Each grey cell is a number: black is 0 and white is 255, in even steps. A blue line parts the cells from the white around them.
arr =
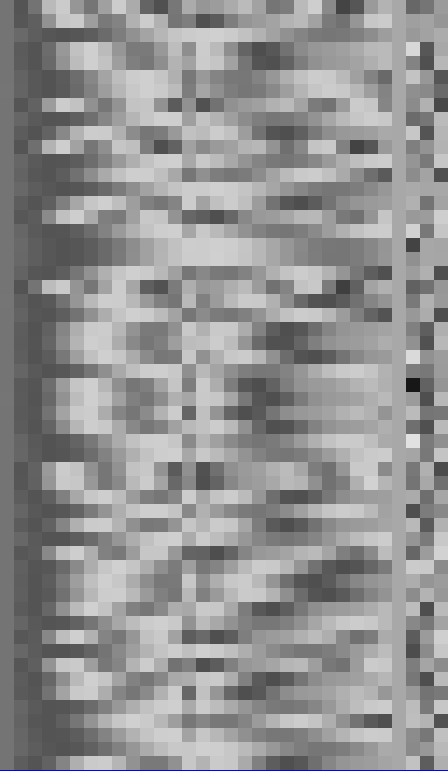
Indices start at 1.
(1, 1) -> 116
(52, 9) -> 198
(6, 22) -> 193
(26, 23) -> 79
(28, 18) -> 87
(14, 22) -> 135
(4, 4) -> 108
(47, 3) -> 92
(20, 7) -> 146
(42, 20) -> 149
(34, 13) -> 91
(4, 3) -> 84
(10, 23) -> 121
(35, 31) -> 168
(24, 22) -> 87
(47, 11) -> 179
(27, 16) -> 164
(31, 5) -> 140
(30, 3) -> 86
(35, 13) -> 104
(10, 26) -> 155
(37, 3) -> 88
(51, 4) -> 84
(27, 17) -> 143
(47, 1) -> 116
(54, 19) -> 170
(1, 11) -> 100
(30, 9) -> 133
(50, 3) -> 86
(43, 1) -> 116
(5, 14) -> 162
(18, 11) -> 161
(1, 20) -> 117
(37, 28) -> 162
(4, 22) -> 139
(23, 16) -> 123
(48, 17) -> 128
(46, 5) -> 189
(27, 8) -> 143
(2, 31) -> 163

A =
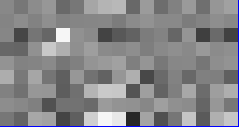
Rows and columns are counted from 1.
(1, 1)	136
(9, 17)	198
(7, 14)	168
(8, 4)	81
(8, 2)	136
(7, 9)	199
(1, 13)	129
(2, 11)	146
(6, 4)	117
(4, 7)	158
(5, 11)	149
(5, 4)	138
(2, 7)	134
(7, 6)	112
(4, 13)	143
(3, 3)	117
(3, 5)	246
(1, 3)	140
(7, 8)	201
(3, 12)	131
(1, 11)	155
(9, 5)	68
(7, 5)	93
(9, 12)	80
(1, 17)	161
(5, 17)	147
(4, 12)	137
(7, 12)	99
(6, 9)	150
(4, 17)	143
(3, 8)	67
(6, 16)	127
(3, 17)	65
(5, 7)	148
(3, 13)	102
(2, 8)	135
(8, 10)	145

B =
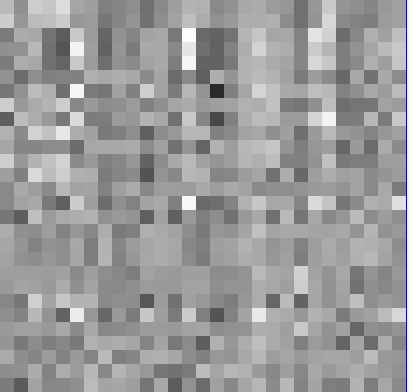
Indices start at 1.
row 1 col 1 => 186
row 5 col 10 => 137
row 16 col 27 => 140
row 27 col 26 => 173
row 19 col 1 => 163
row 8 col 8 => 140
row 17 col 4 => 157
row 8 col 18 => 177
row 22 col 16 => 135
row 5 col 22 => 134
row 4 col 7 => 159
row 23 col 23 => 178
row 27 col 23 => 168
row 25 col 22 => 127
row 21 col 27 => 143
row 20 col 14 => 159
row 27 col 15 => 188
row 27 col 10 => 166
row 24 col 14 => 162
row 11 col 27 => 108
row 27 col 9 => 180
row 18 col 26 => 178
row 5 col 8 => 110
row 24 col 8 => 135
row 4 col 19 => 211
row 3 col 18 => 181
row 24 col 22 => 201
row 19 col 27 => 183
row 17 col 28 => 146
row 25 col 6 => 121
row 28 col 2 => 91
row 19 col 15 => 123
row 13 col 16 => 133
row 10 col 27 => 132
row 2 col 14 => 190
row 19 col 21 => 160
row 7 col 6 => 245
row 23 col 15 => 127
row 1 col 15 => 177
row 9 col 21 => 155

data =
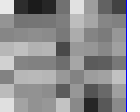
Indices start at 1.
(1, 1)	233
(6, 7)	157
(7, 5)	91
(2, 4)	118
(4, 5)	73
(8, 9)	138
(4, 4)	181
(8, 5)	195
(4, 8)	136
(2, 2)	116
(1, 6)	225
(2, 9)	129
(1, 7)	157
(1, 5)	113
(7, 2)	145
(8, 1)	224
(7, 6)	151
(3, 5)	121
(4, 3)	178
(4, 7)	150
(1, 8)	98

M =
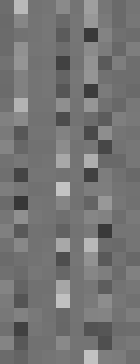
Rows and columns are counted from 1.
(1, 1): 109
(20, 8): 126
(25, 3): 113
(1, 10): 117
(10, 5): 130
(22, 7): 122
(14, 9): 116
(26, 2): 100
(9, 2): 138
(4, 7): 139
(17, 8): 57
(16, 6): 118
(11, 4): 113
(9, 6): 115
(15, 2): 55
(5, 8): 90
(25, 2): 88
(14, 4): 114
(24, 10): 109
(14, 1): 126
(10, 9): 117
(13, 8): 125
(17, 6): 115
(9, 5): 76
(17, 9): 117
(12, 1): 114
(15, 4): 116
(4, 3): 117
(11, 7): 118
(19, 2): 112
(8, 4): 116
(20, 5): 103
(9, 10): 121
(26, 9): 124
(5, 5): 65
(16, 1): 118

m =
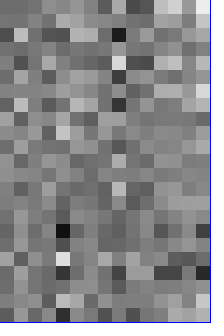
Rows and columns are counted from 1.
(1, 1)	109
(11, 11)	139
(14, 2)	97
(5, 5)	128
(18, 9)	103
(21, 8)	117
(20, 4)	106
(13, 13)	127
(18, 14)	149
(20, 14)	121
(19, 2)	96
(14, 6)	106
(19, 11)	130
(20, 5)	54
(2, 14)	125
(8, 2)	187
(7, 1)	130
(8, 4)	90
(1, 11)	85
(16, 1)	113
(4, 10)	119
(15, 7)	119
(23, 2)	151
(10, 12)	138
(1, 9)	169
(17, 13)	113
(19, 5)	222
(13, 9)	127
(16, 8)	119
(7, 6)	147
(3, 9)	28
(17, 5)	16
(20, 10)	155
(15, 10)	90
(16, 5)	90
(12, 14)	124
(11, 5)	113

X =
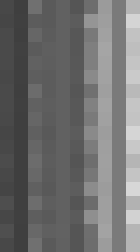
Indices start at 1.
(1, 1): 72
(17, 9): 122
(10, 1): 70
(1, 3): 112
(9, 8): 161
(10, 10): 213
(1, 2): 63
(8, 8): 163
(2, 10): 212
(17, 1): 79
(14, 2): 63
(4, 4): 95
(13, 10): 196
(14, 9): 122
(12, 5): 97
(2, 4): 90
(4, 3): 91
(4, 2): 65
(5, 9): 122
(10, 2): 63
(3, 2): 63
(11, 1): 72
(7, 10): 185
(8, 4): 94
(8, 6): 88
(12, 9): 122
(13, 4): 91
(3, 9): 122
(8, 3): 97
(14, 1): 69
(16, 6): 91
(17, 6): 85
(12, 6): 85
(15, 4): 94
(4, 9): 122
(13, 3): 104
